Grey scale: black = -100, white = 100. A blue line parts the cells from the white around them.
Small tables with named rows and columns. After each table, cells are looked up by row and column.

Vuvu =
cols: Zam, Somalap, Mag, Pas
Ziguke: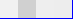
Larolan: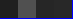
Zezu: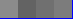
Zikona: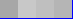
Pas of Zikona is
42
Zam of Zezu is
9
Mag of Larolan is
-70
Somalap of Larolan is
-37
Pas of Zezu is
-3
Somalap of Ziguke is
63
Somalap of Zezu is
-22
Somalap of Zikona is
57
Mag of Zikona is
50
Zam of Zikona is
31
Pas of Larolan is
-69
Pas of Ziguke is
86
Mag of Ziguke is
87
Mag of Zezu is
-12
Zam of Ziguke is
89
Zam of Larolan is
-76
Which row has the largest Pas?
Ziguke

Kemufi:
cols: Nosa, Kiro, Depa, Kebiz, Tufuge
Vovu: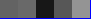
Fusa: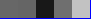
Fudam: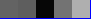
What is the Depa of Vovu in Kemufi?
-82
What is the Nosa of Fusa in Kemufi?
-19
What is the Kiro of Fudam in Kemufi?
-26
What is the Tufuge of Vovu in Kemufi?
16
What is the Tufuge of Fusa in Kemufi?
52
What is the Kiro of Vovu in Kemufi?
-18
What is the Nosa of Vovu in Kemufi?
-22
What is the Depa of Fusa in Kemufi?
-81
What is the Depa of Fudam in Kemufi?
-95
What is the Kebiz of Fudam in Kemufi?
-10
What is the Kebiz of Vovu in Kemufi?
-32
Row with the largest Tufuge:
Fusa

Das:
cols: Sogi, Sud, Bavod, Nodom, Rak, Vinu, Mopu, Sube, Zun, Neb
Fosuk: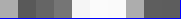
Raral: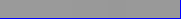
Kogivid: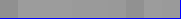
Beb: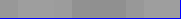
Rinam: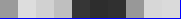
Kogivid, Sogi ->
13
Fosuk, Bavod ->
-21
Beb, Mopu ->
13
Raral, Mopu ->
19
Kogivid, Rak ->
21
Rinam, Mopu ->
-62
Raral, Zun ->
20
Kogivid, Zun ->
22
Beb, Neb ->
24
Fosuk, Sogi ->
36
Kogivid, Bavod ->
22
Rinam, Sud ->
73
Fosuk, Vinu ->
97
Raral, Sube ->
20
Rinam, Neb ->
71
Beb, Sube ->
19
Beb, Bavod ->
24
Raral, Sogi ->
21
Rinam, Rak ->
-58
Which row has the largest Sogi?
Fosuk

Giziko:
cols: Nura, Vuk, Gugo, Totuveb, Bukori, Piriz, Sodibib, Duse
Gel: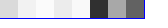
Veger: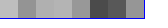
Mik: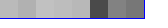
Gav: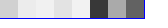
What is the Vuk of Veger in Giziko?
16
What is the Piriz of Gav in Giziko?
-56
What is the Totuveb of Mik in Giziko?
48
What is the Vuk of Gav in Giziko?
85
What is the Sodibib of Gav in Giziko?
33
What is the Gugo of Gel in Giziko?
97
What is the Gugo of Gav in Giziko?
89
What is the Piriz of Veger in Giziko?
-41
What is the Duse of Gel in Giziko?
-23
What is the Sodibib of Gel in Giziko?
32
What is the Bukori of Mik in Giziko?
44
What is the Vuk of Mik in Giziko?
39
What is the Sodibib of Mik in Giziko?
2
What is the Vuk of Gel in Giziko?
90
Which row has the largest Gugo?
Gel

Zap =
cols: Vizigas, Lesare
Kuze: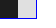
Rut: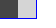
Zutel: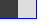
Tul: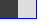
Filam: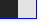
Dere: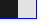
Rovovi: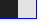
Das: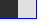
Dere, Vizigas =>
-80
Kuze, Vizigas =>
-77
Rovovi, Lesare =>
78
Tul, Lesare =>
73
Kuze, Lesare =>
76
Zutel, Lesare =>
73
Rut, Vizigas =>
-46
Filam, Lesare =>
78
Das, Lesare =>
76
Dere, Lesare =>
77
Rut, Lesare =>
67
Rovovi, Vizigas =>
-75
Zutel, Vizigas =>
-53
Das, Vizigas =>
-64
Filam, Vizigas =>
-72
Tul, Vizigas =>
-52

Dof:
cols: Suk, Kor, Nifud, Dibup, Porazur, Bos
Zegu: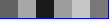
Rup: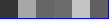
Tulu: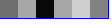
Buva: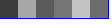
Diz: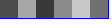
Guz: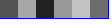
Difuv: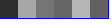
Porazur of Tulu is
62
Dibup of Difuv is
-20
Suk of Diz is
-40
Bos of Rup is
-25
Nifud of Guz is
-74
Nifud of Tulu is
-93
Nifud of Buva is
-29
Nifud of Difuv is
-8
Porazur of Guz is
52
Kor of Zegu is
31
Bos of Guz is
-15
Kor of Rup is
31
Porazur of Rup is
53
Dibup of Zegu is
23
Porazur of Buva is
53
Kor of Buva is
31
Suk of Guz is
-35
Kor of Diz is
31
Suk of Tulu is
-13
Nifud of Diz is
-55

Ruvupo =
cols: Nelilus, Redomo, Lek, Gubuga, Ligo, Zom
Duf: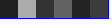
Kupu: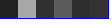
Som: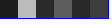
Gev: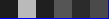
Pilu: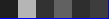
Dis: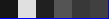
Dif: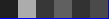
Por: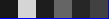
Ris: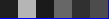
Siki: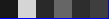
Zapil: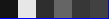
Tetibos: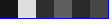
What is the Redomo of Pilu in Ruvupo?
42
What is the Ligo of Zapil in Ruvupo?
-57
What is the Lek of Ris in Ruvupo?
-80
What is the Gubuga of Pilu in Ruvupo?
-24
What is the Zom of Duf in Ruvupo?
-53
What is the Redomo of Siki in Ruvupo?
67
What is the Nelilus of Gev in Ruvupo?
-77
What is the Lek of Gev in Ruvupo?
-76
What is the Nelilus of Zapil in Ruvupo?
-84
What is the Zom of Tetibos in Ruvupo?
-45
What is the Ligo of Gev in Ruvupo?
-66
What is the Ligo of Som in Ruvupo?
-69
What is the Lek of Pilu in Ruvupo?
-61
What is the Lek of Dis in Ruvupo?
-75
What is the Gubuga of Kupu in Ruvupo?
-28

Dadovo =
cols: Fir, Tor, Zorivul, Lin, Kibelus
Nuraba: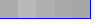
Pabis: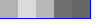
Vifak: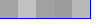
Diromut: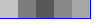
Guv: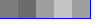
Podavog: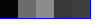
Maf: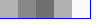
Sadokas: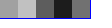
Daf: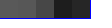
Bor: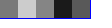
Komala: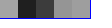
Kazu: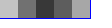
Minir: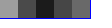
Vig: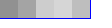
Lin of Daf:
-77
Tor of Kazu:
-11
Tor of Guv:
-15
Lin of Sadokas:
-78
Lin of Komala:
17
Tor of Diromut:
-2
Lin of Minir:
-45
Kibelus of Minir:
-18
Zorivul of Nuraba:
37
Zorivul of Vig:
61
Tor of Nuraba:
45
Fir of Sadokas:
26
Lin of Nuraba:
33
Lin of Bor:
-80
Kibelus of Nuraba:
30
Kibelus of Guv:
24
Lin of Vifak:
22

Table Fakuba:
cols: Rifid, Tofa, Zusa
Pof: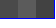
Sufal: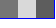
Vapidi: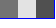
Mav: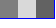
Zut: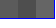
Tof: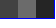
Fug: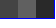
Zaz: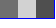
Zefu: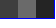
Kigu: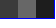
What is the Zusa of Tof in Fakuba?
-71
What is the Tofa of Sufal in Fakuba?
70
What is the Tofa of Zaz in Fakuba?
65
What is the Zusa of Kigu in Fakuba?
-77
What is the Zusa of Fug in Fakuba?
-68
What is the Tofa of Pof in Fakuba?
-29

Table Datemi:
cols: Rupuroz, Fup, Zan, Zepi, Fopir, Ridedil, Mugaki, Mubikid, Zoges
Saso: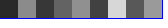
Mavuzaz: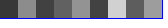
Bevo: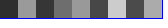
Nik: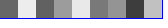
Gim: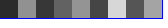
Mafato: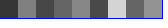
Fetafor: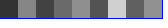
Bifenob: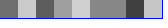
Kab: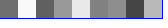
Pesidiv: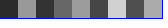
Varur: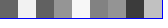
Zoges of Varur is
51
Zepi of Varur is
17
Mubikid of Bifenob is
-50
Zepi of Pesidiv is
-19
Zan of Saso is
-57
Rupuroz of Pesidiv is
-66
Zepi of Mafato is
-21
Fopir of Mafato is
6
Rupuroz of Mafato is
-58
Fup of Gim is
14
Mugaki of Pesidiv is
64
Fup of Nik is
86
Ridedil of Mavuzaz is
-48
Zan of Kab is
-25
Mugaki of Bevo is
60
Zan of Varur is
-24
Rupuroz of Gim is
-66
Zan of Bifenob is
-27
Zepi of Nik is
22
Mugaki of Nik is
16
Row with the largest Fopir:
Varur

